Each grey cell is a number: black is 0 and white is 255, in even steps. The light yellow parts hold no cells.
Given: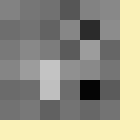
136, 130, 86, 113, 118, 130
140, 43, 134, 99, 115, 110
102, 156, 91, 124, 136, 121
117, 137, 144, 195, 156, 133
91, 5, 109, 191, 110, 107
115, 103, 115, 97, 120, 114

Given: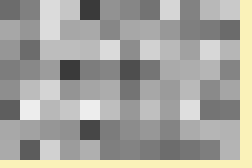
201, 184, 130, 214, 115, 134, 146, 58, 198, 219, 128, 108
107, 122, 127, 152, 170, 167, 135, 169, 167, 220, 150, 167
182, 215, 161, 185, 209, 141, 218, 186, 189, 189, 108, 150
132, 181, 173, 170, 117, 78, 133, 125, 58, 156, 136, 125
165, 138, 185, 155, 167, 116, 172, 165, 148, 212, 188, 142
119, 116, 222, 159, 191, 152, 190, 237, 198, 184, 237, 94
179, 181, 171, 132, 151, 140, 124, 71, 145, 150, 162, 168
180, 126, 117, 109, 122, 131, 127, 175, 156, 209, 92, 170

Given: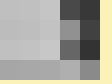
56, 73, 197, 192, 191
65, 145, 194, 190, 188
51, 102, 199, 194, 192
138, 175, 169, 168, 166

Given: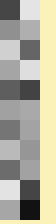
228, 70
175, 144
101, 208
222, 165
67, 94
169, 161
163, 117
150, 186
162, 108
69, 227
18, 166

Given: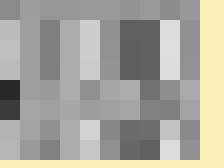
152, 140, 153, 147, 153, 153, 150, 150, 157, 138
145, 219, 97, 96, 145, 204, 172, 128, 158, 187
145, 222, 97, 93, 146, 205, 172, 127, 158, 191
146, 221, 97, 94, 148, 203, 172, 126, 158, 187
170, 142, 113, 172, 166, 144, 172, 154, 158, 40
162, 128, 129, 165, 159, 156, 167, 160, 165, 59
137, 194, 109, 107, 135, 211, 171, 144, 162, 179
145, 219, 96, 103, 144, 198, 172, 130, 153, 182

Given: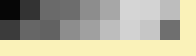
189, 211, 213, 167, 141, 109, 106, 51, 6
111, 198, 210, 189, 160, 141, 98, 102, 59

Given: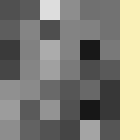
114, 112, 141, 221, 90, 80
114, 129, 131, 78, 132, 93
121, 24, 131, 171, 129, 58
89, 76, 122, 160, 133, 70
55, 104, 86, 105, 138, 144
55, 23, 81, 147, 90, 156
85, 164, 69, 83, 98, 141
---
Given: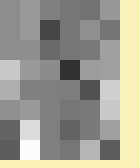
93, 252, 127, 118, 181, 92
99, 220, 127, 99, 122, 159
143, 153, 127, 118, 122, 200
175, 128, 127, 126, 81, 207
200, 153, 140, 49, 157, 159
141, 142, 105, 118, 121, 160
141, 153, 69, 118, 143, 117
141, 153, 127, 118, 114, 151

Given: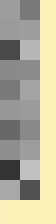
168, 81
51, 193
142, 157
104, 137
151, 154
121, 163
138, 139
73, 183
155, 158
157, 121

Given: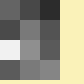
91, 122, 133
241, 143, 90
74, 121, 83
100, 72, 44

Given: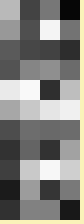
49, 129, 128, 24
27, 156, 53, 121
63, 201, 247, 207
50, 100, 50, 162
77, 109, 105, 108
167, 200, 229, 240
234, 249, 47, 190
83, 133, 143, 107
90, 71, 66, 45
152, 79, 244, 115
185, 67, 119, 6

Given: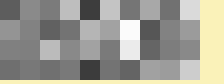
111, 120, 112, 121, 60, 115, 100, 161, 156, 205
128, 127, 187, 137, 162, 122, 235, 101, 125, 137
148, 130, 97, 115, 181, 162, 251, 86, 130, 155
93, 138, 123, 190, 61, 196, 117, 168, 113, 218

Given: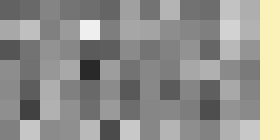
128, 198, 139, 143, 185, 75, 200, 135, 180, 142, 130, 176, 199
143, 65, 177, 144, 110, 154, 109, 134, 135, 125, 78, 147, 138
138, 93, 174, 128, 105, 139, 89, 136, 91, 133, 95, 168, 132
141, 113, 151, 168, 41, 157, 115, 135, 126, 167, 176, 138, 122
85, 115, 146, 135, 91, 94, 138, 116, 130, 146, 102, 184, 148
168, 191, 128, 154, 239, 126, 166, 163, 141, 134, 127, 210, 178
98, 105, 132, 116, 110, 101, 160, 115, 180, 114, 109, 194, 174

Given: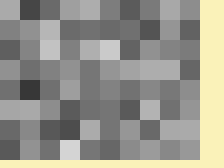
89, 146, 113, 212, 118, 103, 139, 155, 136, 152
105, 136, 88, 77, 171, 117, 150, 105, 169, 170
166, 169, 141, 91, 112, 117, 90, 179, 113, 149
112, 55, 112, 158, 118, 130, 114, 135, 120, 141
145, 111, 129, 145, 118, 149, 163, 173, 173, 102
95, 132, 194, 128, 175, 202, 99, 145, 131, 123
129, 145, 182, 107, 113, 106, 112, 84, 149, 98
170, 70, 106, 159, 173, 125, 91, 122, 168, 141
